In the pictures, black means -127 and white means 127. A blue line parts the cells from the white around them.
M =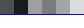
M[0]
-48
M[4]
37
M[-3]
-4

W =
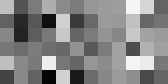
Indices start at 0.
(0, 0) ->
63
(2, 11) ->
27
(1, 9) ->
65
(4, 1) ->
9
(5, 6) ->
-19
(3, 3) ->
-17
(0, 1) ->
-44
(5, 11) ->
-27
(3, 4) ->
-23
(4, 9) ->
117
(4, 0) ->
63
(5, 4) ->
81
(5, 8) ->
27
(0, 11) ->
-27
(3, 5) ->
18
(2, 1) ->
-92
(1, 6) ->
-22
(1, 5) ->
-69
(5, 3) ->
-122
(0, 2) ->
-4
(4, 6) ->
22
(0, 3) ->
46

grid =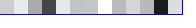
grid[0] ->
78
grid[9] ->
85
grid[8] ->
58
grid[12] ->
93

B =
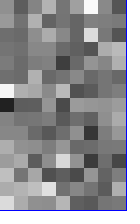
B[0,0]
16
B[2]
[-17, -21, 14, 44, 8, -26, 92, -7, -43]
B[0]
[16, -34, 4, 51, -10, 32, 122, 9, -42]
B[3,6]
-43
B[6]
[117, 47, 39, 10, 57, -46, -36, -10, -1]
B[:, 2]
[4, 49, 14, 8, -2, 49, 39, -33, -9, -21, 14, -35, 39, 63, 16]
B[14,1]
44
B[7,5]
27
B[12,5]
-53
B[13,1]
51
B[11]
[28, 42, -35, 14, 88, 18, -68, -17, -57]
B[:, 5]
[32, -26, -26, -31, -22, 9, -46, 27, -17, 16, -22, 18, -53, 7, -32]
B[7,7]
19
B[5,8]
-23
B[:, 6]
[122, 1, 92, -43, 20, -22, -36, 22, -30, -73, -19, -68, 21, -11, -38]
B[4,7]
6
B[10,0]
46
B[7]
[-94, -34, -33, 21, -53, 27, 22, 19, 28]
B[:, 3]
[51, -28, 44, 8, 1, -22, 10, 21, -2, -39, -2, 14, -47, 96, 14]
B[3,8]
58
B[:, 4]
[-10, -11, 8, -21, -65, -12, 57, -53, -38, -17, 22, 88, -33, -14, 54]
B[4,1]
-20
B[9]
[7, 7, -21, -39, -17, 16, -73, -2, 24]

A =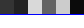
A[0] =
-75
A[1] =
-93
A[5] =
-116
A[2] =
89

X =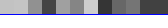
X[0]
66
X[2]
17
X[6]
77

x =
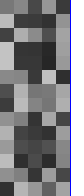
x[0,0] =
-7
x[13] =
[-78, 53, 23, -30, 35]
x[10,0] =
26
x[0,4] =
-69
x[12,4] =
-56
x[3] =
[67, -74, -75, -87, 31]
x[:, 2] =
[-55, -68, 11, -75, -72, -70, -9, 4, -75, -69, -58, -52, -74, 23]
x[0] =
[-7, 7, -55, 23, -69]
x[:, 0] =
[-7, 59, -62, 67, 67, 9, -49, -67, 17, 50, 26, 60, 16, -78]
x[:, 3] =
[23, -77, -48, -87, -89, 64, -6, -9, 39, -77, -46, -83, 29, -30]
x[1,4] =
19
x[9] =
[50, -60, -69, -77, 29]

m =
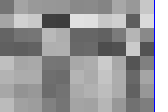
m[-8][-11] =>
-11
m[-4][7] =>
75
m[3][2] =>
-29
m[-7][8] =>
79
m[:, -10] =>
[36, 81, -11, -33, 38, 44, 19, 33]
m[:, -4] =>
[4, 71, -30, -50, 75, 68, 61, 54]
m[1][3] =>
-64
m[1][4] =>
-66
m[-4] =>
[63, 38, 41, -9, -10, 40, 45, 75, 40, -43, 0]
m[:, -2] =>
[24, -33, 53, 75, -43, -23, -30, -14]
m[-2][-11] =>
39
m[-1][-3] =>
24
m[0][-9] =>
25
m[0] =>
[-11, 36, 25, 23, 22, 9, 10, 4, 39, 24, 71]
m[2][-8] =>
57
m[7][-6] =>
36
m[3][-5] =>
-21
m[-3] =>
[51, 44, 44, -16, -19, 52, 43, 68, 45, -23, 37]

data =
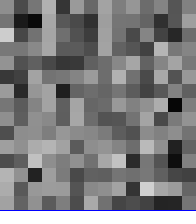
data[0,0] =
14
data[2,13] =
-18
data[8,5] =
39
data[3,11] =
53
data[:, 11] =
[4, -79, -60, 53, 5, 40, -39, 45, -54, 1, 16, -44, -31, 38, -91]
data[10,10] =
58
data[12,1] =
17
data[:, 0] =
[14, -11, 77, -7, 19, -71, 27, -9, 15, -49, 31, -50, 52, 44, 34]
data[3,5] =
-36
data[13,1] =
-38
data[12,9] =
-16
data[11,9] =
-84
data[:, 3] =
[49, 39, 37, 39, -55, -12, 35, 35, 9, -1, 52, 14, 30, 28, -36]
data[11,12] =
-113
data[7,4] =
-32
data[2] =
[77, -56, -13, 37, -16, -46, -66, 33, -12, -54, 5, -60, -88, -18]
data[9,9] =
-46
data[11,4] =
-2
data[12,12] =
-57
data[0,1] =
-52
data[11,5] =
16
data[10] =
[31, 16, 44, 52, 34, -36, 14, 20, 4, -18, 58, 16, -94, -28]
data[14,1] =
-28
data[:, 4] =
[-74, -39, -16, -37, -73, -8, -96, -32, -33, 23, 34, -2, -4, 27, -1]
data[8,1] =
-33
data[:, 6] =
[-23, -78, -66, -50, -31, 27, -18, -25, -19, 7, 14, -14, -30, 9, 41]
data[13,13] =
-26
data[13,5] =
-43
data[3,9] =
-42

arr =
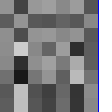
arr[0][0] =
19
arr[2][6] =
-39
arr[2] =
[15, -50, 20, 24, 8, 19, -39]
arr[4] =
[9, -81, 15, 32, -5, 43, -33]
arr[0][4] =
9
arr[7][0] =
-34
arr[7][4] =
-19
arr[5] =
[-15, -102, -9, 20, -32, 58, -12]
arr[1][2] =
-39
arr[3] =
[13, 76, 8, -27, 29, -81, -34]
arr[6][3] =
-64
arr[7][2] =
-41
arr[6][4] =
-24
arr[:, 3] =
[31, -43, 24, -27, 32, 20, -64, -60]

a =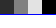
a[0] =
-82
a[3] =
-127
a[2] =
99
